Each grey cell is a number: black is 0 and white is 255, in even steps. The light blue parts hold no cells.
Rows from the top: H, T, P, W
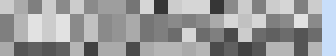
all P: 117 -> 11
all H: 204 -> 1 4 6 13 18 20 23
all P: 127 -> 1 12 16
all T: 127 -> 1 12 14 20

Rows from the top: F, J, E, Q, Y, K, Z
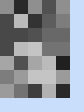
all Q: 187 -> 2
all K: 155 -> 2 5
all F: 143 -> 1 3 5
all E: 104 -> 4 5

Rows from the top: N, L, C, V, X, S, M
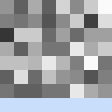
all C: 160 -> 5 7 8
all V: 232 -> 6
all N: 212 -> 5
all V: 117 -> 4 5
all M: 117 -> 1 4 5

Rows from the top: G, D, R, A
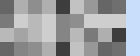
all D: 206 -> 2 4 7 8 9
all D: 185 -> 3
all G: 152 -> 7
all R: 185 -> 1 3 6

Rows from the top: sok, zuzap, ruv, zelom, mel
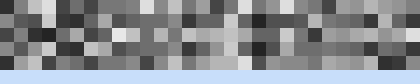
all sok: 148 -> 20 26 29
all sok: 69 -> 5 7 16 24
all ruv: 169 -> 6 15 18 26 29
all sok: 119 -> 8 9 14 17 19 23
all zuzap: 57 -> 5 14 27 30
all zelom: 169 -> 8 21
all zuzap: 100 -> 7 10 15 16 18 26 29

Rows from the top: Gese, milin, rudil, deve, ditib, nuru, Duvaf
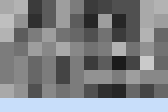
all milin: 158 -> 5 8 12
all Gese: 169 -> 1 11
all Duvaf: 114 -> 5

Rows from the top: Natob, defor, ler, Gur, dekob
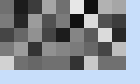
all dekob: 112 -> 2 4 5 8 9
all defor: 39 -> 2

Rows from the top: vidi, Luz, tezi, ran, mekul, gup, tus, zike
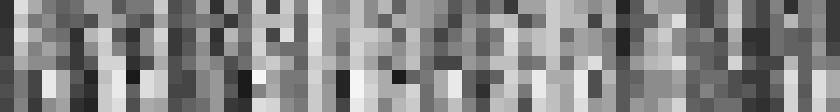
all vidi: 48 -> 1 16 57
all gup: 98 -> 30 34 36 46 50 58
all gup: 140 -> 24 47 48
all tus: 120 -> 2 21 38
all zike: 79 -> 10 13 35 38
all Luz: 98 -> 6 10 22 28 46 47 54
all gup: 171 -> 5 28 32 38 40 41 60

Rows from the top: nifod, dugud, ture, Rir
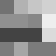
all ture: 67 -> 1 2 3
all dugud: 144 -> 1 2
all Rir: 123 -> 1 3 4
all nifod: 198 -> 3

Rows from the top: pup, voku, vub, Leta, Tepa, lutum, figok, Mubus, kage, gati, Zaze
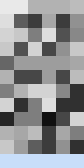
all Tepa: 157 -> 2 3 4 5
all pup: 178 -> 3 4 5
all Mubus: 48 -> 2 5 6
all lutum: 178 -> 1
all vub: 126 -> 3
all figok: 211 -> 3 4

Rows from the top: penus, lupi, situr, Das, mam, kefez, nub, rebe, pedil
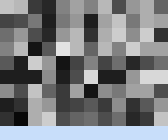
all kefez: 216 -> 7 11 12
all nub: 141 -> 1 8
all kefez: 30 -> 1 2 3 5 8 9
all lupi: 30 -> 4 7
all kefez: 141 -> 4
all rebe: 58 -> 5 8

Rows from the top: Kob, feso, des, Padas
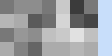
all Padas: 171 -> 1 4 5 7
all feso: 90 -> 3 6
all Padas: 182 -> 6
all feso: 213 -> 5
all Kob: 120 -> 1 4 7

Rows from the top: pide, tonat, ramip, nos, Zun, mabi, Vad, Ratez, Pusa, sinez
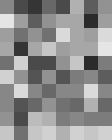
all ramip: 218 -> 5 8
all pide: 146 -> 8
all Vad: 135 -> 1 3 5 6 8
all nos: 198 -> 4
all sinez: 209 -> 4 6 8
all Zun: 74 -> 3 4

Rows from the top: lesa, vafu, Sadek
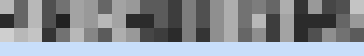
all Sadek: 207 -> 1
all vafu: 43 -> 1 10 11 22 23 24
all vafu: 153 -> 7 26
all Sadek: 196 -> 3

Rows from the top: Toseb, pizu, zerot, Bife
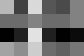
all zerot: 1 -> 1 5
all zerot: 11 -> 6
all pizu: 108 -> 1 2 4 5

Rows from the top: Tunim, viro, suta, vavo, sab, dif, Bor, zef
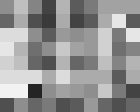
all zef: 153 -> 7
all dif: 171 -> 4 6 7 8 10
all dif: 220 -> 1 2 3 5
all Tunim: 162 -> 8 9 10
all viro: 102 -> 1

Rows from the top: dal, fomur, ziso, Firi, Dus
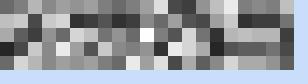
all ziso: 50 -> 16
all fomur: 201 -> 2 4 17
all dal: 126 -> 2 8 10 18 20
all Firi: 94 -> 18 19

